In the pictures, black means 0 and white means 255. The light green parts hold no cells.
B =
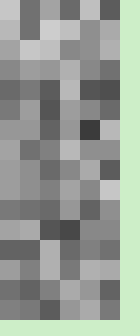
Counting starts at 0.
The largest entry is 205
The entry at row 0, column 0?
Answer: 198
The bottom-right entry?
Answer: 121
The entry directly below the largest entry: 191
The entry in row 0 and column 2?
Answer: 163
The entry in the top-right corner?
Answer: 92
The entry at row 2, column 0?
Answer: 163
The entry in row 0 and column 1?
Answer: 113
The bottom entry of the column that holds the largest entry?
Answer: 92
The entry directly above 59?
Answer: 136
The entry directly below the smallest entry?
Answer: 143
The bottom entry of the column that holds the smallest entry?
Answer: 170
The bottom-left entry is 128
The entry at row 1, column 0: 184
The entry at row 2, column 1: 198
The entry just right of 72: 136
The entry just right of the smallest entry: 184
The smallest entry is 59

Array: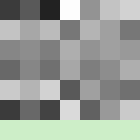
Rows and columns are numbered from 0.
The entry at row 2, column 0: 134
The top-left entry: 59
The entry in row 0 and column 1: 89
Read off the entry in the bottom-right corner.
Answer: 202
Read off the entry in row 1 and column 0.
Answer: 195
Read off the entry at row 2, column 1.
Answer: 141
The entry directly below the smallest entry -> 187
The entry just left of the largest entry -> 34
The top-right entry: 210

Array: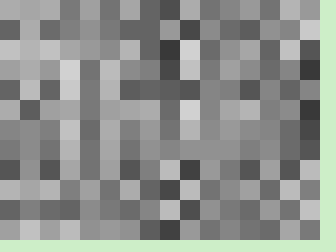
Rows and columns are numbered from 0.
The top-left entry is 172
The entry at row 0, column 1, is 166
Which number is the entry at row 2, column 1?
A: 180
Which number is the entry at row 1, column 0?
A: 100
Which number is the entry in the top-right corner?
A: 153
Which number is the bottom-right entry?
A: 121
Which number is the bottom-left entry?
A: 160
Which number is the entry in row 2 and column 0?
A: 193
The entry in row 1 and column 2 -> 107
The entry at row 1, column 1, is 172
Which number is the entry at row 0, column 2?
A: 172

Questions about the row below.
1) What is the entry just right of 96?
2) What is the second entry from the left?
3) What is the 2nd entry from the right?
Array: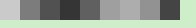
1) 159
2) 124
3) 146

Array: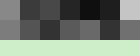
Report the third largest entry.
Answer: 124
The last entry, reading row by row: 112
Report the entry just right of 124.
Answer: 84
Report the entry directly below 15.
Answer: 105

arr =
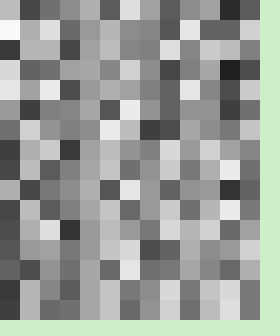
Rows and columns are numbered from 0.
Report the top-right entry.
91
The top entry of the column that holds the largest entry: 188
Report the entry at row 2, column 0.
57
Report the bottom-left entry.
63
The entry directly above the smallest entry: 188
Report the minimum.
32
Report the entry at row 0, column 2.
112
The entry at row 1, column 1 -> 175
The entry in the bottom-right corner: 120
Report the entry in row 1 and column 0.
249
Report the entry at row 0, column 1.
71
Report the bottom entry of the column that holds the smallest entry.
222

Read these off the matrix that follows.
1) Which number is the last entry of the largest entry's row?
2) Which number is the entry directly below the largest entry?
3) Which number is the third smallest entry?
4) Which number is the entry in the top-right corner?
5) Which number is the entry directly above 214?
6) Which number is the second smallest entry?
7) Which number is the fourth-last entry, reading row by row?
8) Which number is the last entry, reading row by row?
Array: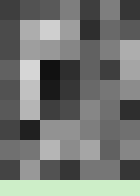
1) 165
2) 193
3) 32
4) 54
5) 158
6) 25
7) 54
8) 54

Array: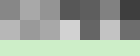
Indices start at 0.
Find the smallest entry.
62
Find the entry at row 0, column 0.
135
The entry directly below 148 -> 168
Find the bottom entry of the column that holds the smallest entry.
109
